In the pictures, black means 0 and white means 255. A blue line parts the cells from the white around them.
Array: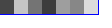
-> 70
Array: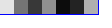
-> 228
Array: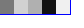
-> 121
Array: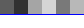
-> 93
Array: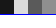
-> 23
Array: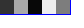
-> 50
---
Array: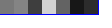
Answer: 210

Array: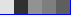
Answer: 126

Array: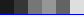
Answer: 150

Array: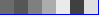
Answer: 172

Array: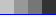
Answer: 51

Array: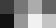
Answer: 99

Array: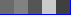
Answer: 202

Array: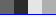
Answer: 175

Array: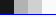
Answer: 250

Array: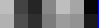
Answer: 135
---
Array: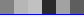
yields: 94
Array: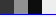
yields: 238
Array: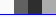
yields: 171
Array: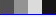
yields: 21
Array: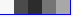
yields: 168
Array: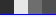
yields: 79
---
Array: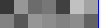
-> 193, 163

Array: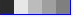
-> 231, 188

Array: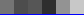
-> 200, 147

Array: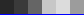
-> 220, 199

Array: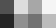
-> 245, 221

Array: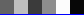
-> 252, 191

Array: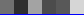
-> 214, 163

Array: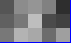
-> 190, 179

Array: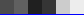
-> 237, 204
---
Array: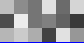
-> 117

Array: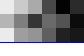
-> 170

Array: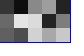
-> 137

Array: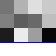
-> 223

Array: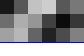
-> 194

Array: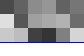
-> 140
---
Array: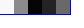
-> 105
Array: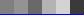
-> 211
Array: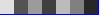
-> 187
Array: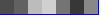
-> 116
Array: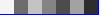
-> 76
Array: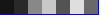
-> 83
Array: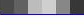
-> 135
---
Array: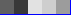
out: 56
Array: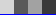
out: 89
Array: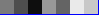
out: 78
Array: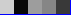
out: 8
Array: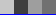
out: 62
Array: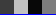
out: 193
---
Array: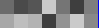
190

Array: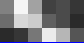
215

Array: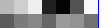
123

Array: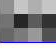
38

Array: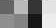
132

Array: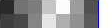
72

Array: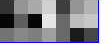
94
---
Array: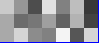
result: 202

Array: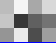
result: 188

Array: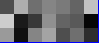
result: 78

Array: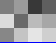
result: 126

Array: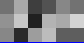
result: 114

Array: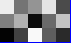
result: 237

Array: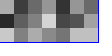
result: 172

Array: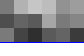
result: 122

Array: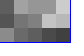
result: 94

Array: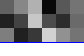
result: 97
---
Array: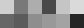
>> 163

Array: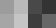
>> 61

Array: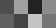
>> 196

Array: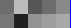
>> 158

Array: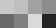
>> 219

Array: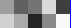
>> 137

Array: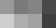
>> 162

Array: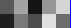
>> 223
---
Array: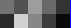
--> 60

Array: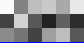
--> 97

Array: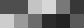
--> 35

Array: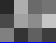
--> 140

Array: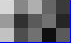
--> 113

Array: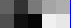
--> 240

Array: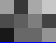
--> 126

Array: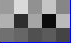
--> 11
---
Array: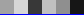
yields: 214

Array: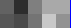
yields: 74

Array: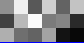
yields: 111

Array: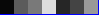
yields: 91

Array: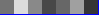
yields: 220

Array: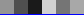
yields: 79

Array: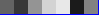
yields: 55
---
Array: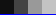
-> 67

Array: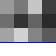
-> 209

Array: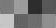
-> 99

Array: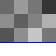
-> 142

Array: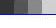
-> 85

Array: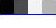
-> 75

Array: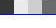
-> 234

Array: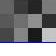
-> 132
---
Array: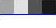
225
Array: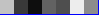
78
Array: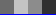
195
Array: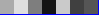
202
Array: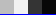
241
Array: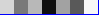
162
